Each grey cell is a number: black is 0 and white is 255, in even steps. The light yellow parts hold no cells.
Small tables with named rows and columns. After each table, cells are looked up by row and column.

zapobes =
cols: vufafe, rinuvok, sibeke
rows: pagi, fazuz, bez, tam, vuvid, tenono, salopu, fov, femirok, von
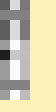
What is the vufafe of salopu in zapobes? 156
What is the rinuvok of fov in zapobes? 250
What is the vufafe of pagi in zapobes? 94
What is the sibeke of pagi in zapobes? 121
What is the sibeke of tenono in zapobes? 190
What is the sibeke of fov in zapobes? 188
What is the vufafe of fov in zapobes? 156
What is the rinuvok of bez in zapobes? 219
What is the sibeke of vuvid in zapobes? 188
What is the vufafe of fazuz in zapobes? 130
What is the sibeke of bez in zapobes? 121
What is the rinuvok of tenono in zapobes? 199
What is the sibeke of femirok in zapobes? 130
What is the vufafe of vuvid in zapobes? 156

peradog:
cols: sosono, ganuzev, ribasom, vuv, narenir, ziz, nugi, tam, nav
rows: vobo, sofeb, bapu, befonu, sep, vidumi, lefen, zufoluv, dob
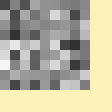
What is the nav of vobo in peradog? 136
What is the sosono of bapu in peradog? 146
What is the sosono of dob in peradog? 152
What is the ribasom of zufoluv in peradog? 153
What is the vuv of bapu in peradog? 144
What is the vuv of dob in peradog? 79
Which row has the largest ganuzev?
sep

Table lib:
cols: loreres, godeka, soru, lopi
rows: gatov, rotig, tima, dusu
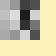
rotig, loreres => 193
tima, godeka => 199
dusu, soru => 211
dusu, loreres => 169
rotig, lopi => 209
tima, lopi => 116
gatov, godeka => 151
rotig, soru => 28
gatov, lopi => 79
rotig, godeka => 220
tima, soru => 49
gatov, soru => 63
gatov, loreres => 182

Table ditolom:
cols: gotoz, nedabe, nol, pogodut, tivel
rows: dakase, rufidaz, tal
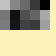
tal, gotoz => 123
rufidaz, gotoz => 119
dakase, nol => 106
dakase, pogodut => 57
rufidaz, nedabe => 17
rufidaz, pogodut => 100
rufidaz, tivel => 168
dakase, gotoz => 194
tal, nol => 65
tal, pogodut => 59
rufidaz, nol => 80
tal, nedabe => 21
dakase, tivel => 3

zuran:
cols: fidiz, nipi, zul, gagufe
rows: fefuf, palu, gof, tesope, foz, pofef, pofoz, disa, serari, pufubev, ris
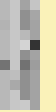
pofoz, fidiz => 115
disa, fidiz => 184
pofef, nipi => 199
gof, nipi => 199
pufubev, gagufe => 163
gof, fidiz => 179
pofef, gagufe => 163
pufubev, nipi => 199
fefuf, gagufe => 197
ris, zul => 202
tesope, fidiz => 184
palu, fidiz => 184
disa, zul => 144
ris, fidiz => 184
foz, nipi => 199
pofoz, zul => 114
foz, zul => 212
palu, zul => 144
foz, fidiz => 184
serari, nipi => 169

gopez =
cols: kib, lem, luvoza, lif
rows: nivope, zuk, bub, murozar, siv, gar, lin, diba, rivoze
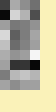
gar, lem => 147
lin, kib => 161
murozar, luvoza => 125
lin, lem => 51
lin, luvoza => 53
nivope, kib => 64
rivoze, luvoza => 159
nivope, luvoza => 142
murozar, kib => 216
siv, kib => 192
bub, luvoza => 126
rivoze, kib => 163
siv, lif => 159
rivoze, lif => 160
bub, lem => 120
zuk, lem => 212
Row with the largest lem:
zuk

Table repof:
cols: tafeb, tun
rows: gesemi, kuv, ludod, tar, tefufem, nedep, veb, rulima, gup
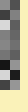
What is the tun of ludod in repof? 94
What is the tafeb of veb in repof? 21
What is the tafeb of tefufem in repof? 134
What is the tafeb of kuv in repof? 63
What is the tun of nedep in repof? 95
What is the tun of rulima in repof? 28
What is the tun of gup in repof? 150
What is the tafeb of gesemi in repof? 142

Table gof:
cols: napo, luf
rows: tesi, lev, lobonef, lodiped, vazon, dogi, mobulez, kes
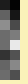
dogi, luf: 82
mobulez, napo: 101
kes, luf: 79
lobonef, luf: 74
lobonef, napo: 142
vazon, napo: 109
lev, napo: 98
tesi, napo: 28
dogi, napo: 51
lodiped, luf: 124
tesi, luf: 3

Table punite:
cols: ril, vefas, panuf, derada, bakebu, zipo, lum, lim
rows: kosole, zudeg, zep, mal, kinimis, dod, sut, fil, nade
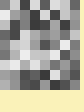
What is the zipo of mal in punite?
158
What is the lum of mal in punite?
117
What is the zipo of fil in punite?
224
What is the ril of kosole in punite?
133
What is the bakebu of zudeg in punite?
216
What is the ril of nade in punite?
177
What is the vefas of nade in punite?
147
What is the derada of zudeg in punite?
62
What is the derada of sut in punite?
225
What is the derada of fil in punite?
95
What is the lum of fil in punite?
126
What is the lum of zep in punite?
63
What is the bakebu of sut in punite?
172
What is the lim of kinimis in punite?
124
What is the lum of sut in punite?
153
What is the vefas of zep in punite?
74
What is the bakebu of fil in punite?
58
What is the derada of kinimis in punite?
158
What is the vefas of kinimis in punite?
201

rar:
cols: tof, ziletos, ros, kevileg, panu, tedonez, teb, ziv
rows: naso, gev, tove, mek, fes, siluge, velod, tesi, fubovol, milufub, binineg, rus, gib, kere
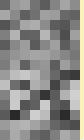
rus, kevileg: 206
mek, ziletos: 179
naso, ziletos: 151
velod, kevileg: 143
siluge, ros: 158
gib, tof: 155
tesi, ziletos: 189
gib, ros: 180
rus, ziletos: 41
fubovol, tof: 191
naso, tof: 103
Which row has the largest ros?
tesi

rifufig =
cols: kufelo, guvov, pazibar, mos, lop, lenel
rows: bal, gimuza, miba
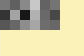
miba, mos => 166
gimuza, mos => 177
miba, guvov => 103
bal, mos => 200
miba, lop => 109
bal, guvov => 96
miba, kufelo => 87
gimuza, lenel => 72
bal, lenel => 116
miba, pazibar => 141
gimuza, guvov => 164

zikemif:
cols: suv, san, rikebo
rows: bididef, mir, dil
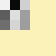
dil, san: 213
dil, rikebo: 157
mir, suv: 93
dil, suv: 110
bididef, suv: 241
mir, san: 222

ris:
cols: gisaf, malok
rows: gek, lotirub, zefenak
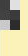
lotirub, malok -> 59
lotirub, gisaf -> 66
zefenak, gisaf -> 201
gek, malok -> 224
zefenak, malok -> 44
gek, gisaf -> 63

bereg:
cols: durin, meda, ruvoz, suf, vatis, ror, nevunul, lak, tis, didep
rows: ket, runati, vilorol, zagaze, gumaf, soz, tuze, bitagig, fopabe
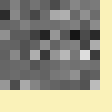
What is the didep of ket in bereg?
122
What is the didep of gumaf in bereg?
172
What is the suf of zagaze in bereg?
64
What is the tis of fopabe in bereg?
83
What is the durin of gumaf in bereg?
101
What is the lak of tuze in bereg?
113
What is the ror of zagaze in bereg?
150
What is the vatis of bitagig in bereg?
99
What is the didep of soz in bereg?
58
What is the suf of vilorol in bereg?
111
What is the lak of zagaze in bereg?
21
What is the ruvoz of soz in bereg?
81
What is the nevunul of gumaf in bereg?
123
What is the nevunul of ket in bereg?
107
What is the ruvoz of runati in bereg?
97
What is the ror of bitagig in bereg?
119
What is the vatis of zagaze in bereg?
35

